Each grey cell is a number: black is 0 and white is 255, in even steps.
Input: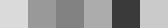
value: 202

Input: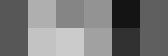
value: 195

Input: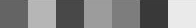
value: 182

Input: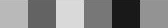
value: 185

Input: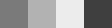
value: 178

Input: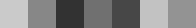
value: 194

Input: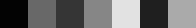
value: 170
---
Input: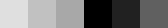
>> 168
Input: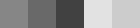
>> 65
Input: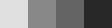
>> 100
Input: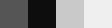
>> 201
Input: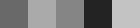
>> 133
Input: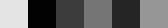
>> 60
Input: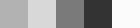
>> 122
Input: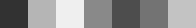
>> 239
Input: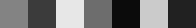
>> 231
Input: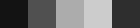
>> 172
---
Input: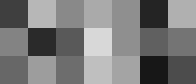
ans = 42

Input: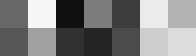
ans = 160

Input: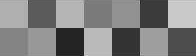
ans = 152

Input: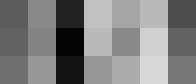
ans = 130

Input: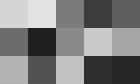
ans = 30

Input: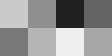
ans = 181
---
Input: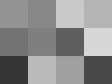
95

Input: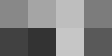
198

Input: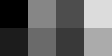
57

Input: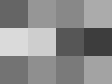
86

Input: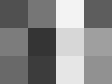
215

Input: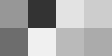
186

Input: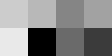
106

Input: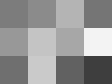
167
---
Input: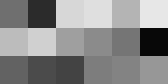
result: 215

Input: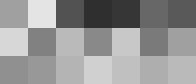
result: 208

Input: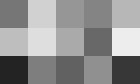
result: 209

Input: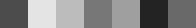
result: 159

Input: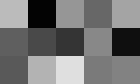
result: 179

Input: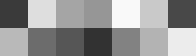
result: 222

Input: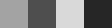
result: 78
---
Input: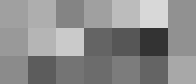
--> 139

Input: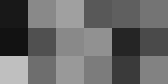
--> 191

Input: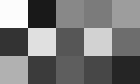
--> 177

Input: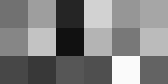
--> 71

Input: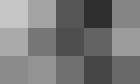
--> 139

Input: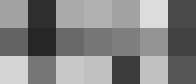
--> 213
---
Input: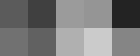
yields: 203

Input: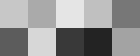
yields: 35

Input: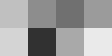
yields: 169

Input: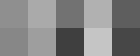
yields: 197

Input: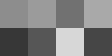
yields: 215

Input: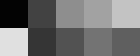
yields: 115
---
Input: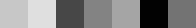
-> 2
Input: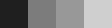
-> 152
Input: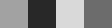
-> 217
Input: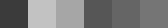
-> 101
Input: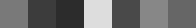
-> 135
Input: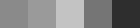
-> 117
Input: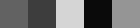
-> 10
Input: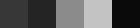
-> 195
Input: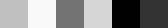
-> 1
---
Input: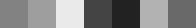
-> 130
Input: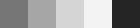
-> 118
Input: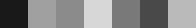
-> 25
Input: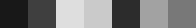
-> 24
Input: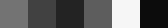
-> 115
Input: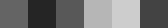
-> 100
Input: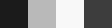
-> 27
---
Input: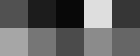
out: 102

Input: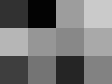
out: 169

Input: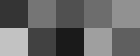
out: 95

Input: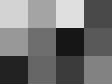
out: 89

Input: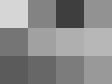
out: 183

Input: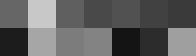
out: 159
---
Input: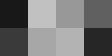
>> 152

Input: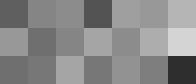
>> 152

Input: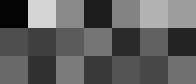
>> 179

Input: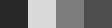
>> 125

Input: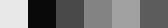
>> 160

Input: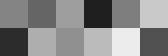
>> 125

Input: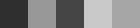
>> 200

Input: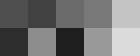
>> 120

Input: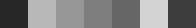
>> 211
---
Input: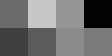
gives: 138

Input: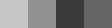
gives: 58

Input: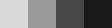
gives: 71

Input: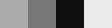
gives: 16

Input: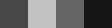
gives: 100

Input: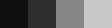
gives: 135

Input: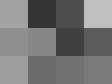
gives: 114

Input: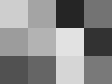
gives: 214
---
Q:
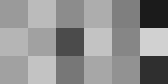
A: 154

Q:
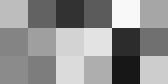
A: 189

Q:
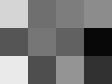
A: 213

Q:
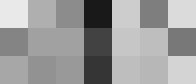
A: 233

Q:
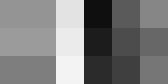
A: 148

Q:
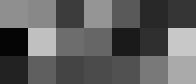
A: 143
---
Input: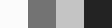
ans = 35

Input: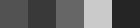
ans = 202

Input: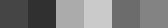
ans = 202

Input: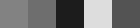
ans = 221

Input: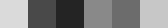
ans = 137

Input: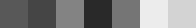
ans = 41

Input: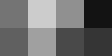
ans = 19

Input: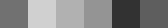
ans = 148

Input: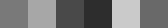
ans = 45

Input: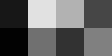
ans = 70
